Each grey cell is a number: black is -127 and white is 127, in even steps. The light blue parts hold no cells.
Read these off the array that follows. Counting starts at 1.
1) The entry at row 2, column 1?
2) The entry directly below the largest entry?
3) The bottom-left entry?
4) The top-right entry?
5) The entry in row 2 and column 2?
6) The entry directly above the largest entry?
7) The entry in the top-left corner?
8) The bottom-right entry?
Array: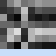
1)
-80
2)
14
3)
-12
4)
14
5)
-67
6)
-51
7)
-67
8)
-107

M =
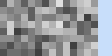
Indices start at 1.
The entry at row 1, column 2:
51
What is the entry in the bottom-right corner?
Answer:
38
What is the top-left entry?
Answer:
-31
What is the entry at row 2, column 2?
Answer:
-2
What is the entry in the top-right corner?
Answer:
26
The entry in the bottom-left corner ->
-47
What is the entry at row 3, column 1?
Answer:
38
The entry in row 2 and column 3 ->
13
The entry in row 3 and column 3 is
-2
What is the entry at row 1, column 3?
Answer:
13
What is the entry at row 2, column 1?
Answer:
13
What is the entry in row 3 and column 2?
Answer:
13

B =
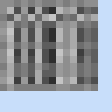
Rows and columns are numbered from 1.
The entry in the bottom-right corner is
-2
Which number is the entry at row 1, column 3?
-2
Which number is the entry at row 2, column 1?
14
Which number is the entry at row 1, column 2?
14
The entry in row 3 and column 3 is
42
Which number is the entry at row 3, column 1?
-2
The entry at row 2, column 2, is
55
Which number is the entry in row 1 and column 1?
14
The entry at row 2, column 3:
-49
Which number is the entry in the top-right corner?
14
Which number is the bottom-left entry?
-2
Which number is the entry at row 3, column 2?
-34
